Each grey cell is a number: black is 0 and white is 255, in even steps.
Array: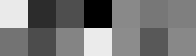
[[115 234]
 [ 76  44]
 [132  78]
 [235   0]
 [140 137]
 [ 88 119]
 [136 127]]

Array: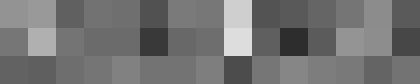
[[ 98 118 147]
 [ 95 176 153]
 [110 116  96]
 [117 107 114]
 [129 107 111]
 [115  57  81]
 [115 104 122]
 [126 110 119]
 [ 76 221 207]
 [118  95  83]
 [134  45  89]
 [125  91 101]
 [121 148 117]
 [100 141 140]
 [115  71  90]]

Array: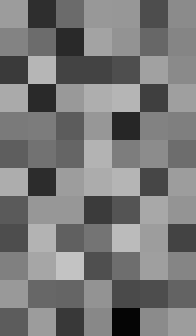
[[ 92 153 128  77  90 173  94 122 170  58 131 156]
 [156 103 166 179 151  44 114 124  41 182 108  46]
 [ 56 101 195  96 151 157 101  92 153  67  41 107]
 [136 147  79 116  59 172 179 151 174  67 163 152]
 [  5  74 110 187  84 181 125  38 181  78 147 151]
 [139  77 159 157 168  70 140 130  63 161 103  77]
 [157  99 133  67 148 157 109 127 159 138 133 139]]

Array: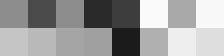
[[197 141]
 [185  75]
 [165 141]
 [160  42]
 [ 27  61]
 [176 250]
 [238 169]
 [222 248]]

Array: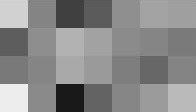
[[237 121  93 209]
 [138 133 142 132]
 [ 25 169 178  64]
 [ 99 154 162  91]
 [134 126 139 143]
 [155 103 133 163]
 [186 132 122 159]]

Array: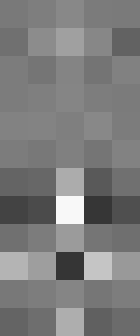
[[100 120 180 112  67 100 124 130 124 124 112 121]
 [110 125 158 124  75 103 120 131 127 117 140 126]
 [174 133  53 155 248 172 128 127 133 132 160 136]
 [ 96 118 197 117  54  89 117 136 125 116 135 123]
 [107 125 153 111  79 112 130 124 123 129  98 122]]

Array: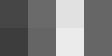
[[ 61  70]
 [101 106]
 [235 225]
 [102 102]]
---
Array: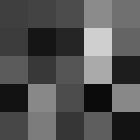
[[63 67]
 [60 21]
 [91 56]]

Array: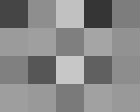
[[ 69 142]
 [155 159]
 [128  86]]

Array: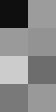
[[ 15 156]
 [154 147]
 [204 109]]

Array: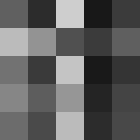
[[ 96  44]
 [187 147]
 [114  58]]

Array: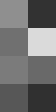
[[143  50]
 [112 218]
 [123 105]]

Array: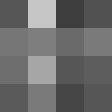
[[ 86 198]
 [118 126]
 [110 166]]

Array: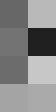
[[103 185]
 [115  32]
 [108 199]]

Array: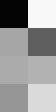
[[  4 248]
 [166  95]
 [171 178]]
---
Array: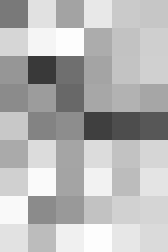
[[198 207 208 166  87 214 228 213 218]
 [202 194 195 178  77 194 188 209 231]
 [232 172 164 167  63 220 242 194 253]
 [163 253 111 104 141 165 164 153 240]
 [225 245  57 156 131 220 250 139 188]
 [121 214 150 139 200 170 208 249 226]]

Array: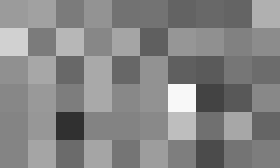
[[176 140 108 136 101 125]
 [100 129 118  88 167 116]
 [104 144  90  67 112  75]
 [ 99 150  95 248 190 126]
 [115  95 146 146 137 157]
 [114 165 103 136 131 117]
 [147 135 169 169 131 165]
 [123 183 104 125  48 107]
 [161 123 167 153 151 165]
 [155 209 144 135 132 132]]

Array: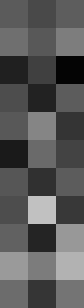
[[ 93 125   4  92  52  67  92  56 152 178 116]
 [ 73  88  64  34 133 106  48 193  36 124  53]
 [ 91 111  32  77  88  26  86  77  97 154 108]]

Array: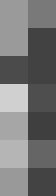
[[121  66  66  78  63 101  67]
 [154 154  75 208 166 181 153]]

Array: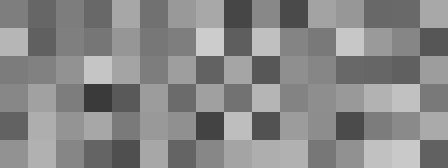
[[168  86 157 121 170  97]
 [105 134  96 193 138 201]
 [104 154 102 178 124 193]
 [151 199 104 153  75 145]
 [163 121 134 142 141 119]
 [ 74 132 143 131 156 177]
 [136 192  87 181  82 174]
 [ 70  94 165 114 190 164]
 [168 204  98 160  67 135]
 [153 126 158 107 144 100]
 [113 119 125 156 153 167]
 [167 150 164  89 122  79]
 [104 118 197  58 167 100]
 [125 127 146 125 148 134]
 [102  96 129 161 174 177]
 [126 182 124 135  98 146]]

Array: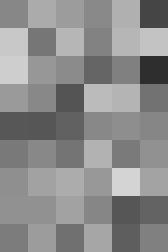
[[ 69 195  46 114 134 145 163  99 128]
 [176 182 128 180 142 122 212  86  94]
 [137 130 101 187 136 178 152 134 166]
 [156 182 139  84  97 116 172 162 112]
 [171 118 151 136  86 136 162 145 156]
 [135 200 206 154  87 121 143 145 124]]
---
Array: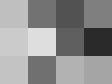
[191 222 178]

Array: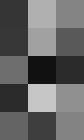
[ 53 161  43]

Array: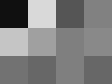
[ 16 160 127]

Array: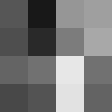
[ 86  41 231  99]

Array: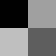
[ 1 94]

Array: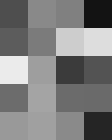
[ 78 123  59 106]

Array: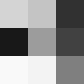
[212 156 127]

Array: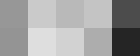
[151 222]
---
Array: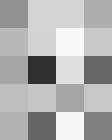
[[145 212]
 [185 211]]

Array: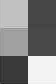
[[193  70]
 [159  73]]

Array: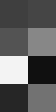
[[ 63  69]
 [ 83 135]]

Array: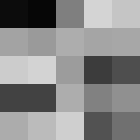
[[ 12   6]
 [163 154]]

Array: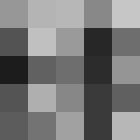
[[151 180]
 [ 83 192]]

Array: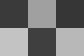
[[ 58 160]
 [195  63]]

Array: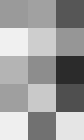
[[154 161]
 [240 206]]

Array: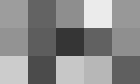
[[157  99]
 [147  93]]
